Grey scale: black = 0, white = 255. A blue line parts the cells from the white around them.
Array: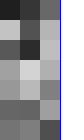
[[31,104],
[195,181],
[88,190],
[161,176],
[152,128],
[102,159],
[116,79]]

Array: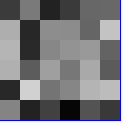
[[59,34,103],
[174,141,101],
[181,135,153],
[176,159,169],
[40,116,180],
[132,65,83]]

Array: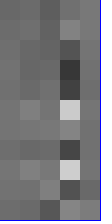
[[104,94,120],
[108,98,120],
[111,100,116],
[114,105,113],
[112,112,110],
[116,116,117],
[116,120,113],
[110,107,113],
[117,120,116],
[114,127,105],
[109,87,124]]

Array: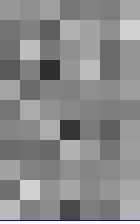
[[152,159,131,166],
[115,93,163,209],
[112,120,163,150],
[89,46,188,149],
[164,131,142,158],
[117,145,131,128],
[134,172,121,155],
[107,105,153,157],
[163,124,134,152],
[112,146,136,168],
[186,140,126,179]]

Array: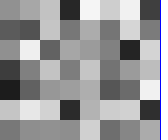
[[145,194,245,241],
[91,197,172,214],
[144,98,155,36],
[61,195,197,155],
[28,151,174,107],
[197,210,179,209],
[120,145,208,134]]

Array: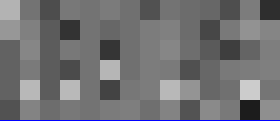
[[179,77,115,112,115,103,124],
[151,91,115,112,128,71,146],
[98,92,115,112,134,90,100],
[98,92,115,112,122,103,124],
[98,92,115,119,184,103,204],
[82,109,115,126,131,138,28]]

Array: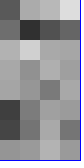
[[89,184],
[110,81],
[178,169],
[168,175],
[165,122],
[63,160],
[69,169],
[149,179]]

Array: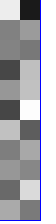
[[237],
[129],
[131],
[71],
[151],
[70],
[193],
[126],
[151],
[105],
[170]]
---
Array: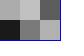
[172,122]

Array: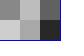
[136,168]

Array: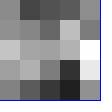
[139,134,161,50,145]

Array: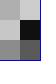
[175,16]

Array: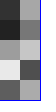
[50,119]

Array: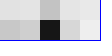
[226,207]
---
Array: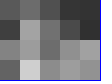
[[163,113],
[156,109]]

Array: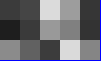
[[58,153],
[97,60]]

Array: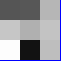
[[176,195],
[18,190]]

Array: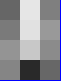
[[225,153],
[200,139]]

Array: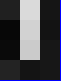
[[210,19],
[203,23]]

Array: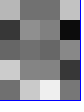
[[143,128],
[112,103]]

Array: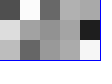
[[162,146],
[102,153]]
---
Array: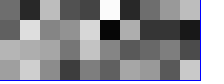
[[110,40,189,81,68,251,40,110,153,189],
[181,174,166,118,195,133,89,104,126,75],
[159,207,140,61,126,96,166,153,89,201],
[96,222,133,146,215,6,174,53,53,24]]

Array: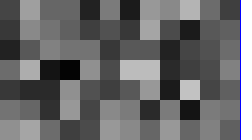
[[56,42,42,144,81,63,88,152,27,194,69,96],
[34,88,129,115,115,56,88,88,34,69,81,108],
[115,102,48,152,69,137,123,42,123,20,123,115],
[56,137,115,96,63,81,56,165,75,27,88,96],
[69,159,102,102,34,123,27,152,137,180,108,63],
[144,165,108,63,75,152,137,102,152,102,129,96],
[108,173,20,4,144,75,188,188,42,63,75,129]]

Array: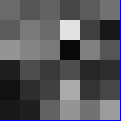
[[24,31,98,148,114,155],
[17,45,64,171,51,70],
[31,77,57,77,38,45],
[106,85,98,70,92,114],
[92,121,106,226,64,24],
[148,133,121,9,127,85]]

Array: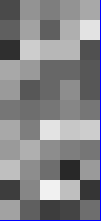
[[154,87,103,141,87],
[162,95,61,68,110],
[118,110,118,134,118],
[168,126,227,199,205],
[61,134,241,191,53],
[191,141,110,40,154],
[74,147,126,147,168],
[168,154,103,103,87],
[95,162,95,175,227],
[154,175,141,126,118],
[47,205,183,183,80]]

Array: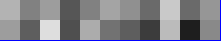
[[157,94,222,79,172,114,94,60,187,30,137],
[179,129,157,86,129,164,144,106,201,106,150]]

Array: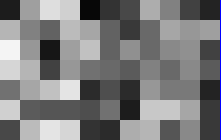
[[208,91,85,85,78,113,28,200,200,166,57],
[181,129,98,187,166,98,57,105,166,151,159],
[244,151,22,159,193,98,144,105,137,144,65],
[28,159,222,208,7,51,72,173,129,65,35],
[113,166,193,228,43,78,43,151,121,121,35],
[214,181,65,151,113,105,91,129,105,137,91],
[72,187,228,214,51,43,173,181,85,137,57]]

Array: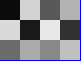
[[218,25,232,49],
[107,171,136,192],
[11,210,88,179]]

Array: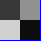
[[209,13],
[55,145]]
